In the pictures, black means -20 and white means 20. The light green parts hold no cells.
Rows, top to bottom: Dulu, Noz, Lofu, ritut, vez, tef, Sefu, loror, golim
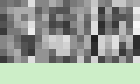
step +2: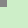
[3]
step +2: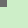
[-1]
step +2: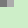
[1 9]
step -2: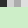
[-15  11   5  13]
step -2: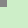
[-1]
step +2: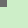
[-1]
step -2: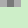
[ 5 -3  5]

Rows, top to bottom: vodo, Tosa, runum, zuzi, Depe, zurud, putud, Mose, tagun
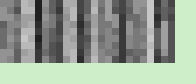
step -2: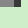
[ -1  -1 -13]
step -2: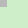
[7]

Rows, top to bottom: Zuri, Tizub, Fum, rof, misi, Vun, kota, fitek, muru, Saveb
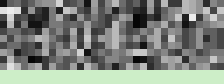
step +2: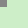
[3]
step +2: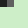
[-13  -3]
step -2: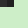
[-15 -17]
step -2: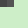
[-11  -9]
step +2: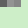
[-3  5  3]
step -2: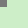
[-3]
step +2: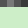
[-5  1 -5 -9]

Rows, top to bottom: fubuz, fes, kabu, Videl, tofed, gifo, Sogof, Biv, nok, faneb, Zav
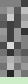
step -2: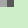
[ 4 -8]
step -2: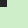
[-16]
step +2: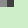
[ 4 -8]

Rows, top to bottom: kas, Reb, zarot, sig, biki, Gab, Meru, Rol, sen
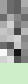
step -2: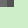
[-5 -9]
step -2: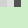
[11 13 -9]
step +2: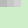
[11 13 15]
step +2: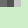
[-1 -5 13]

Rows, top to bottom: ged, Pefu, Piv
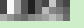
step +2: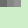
[-1  3  5]
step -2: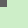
[-7]
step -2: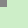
[-1]
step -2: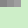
[-1  1  3]

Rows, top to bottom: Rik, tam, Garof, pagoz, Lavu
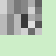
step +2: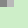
[ 3 11]
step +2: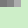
[1 3 9]
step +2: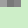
[7 1 3]
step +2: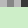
[11  3 11 -9]
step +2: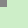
[3]
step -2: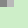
[-1  7]
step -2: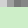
[11  3 -3 -1]

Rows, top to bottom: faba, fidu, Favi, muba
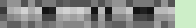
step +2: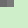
[-1  1]
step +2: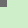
[-1]
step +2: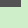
[-5 -5 -5]
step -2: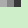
[  5  -1 -13]
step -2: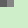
[-7 -1]

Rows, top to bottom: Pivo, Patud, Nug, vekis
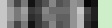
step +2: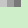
[13  7  1]
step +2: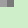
[7 1]
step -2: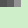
[-9 -7  1]
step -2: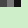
[-11  -3 -19]
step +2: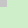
[13]
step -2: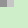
[1 9]

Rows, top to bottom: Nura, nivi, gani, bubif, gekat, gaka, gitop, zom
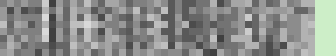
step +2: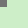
[0]
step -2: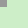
[2]
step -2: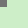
[-4]
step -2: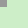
[2]
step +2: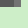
[-4 -4  0]

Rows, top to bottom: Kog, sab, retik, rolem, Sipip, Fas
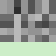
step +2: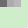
[-1  9 11]
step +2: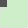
[-5]
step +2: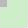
[11]
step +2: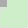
[9]

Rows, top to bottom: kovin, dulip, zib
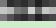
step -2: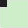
[-17]
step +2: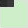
[-11  -9]

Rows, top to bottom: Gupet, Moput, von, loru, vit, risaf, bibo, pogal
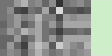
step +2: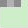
[ 4 10  4]
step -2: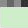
[  0  -6   0 -14]
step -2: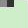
[  0 -14]
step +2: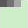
[-4  0  8]
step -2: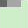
[-6  4  4]
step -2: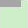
[4 4 4]
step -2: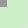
[2]

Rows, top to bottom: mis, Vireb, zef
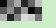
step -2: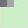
[-4  4]
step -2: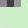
[  0 -12   2]
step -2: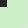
[-16]
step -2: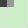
[-12   2]
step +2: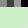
[  4  -8   6 -18]
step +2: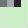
[  0   8 -12]
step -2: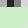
[  6 -16  -2  12]

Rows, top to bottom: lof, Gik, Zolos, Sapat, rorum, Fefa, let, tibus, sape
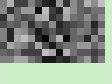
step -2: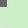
[-6]
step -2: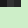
[-18 -14 -16]

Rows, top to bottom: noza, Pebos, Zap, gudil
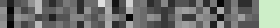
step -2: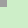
[3]
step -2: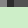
[ -1 -15  -9  -9]

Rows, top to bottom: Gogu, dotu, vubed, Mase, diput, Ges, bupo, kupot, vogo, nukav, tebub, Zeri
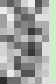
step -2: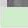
[11 -5 -1 -3]
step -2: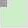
[3]
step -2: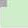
[5]
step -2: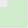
[15]
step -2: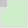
[9]
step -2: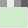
[ 3 15  1 -7]
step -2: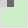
[11 -5]

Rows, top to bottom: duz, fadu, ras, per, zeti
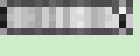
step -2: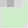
[10  6 12]
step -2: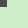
[-10]

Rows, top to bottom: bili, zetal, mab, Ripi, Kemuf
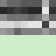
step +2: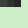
[ -8 -10 -12]
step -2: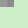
[2 0]
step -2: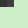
[-14 -12]
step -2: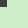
[-12]
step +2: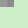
[6 4]
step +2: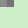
[4 0]

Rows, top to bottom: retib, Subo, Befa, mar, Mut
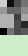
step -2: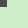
[-10]
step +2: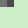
[ 0 -6]
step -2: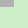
[6 6]
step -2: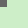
[-6]
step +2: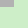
[10 10]
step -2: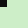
[-20]

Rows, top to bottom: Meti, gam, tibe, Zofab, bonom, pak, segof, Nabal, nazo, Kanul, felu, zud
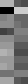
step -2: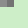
[ 0 -4]
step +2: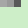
[ 8  6 -4]
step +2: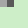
[ 8 -4]
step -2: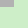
[6 6]
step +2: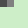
[-6  2]

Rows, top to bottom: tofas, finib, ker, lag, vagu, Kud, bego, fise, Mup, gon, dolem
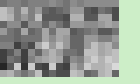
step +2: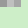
[ 6 12  8]
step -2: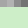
[ 4  6  0 -4]
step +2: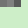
[ 0  2 -4]
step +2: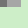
[0 8 8]
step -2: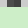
[ 10 -10 -12  10]
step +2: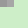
[6 8]
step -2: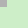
[6]

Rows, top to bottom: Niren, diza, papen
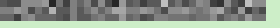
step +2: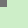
[0]
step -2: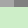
[ 4  4 -2 -2]
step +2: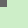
[-2]
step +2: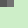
[-4  0]
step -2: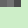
[ -6  -4 -10]
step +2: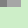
[2 8 8]
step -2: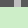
[-8 -8  8 -8]

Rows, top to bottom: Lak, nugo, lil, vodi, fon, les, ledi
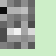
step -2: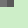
[-4 -8]
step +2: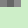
[ 2 -2  4]
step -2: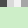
[-10  12  16   4]
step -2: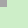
[4]
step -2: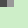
[-10   2]
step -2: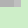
[6 6 8]
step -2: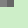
[-2 -6]

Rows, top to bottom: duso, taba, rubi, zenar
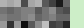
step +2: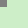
[2]
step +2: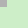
[10]
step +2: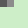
[-4  4]
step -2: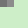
[-4  0]

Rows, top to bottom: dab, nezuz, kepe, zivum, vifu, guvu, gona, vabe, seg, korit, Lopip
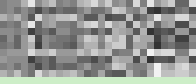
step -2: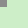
[0]
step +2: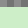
[4 0 4 0]
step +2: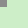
[4]

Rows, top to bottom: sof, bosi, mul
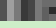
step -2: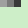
[  3  -3 -13]
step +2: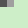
[-5  7]
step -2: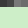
[-13 -11  -3  -5]
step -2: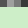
[ -9   3  -3 -13]

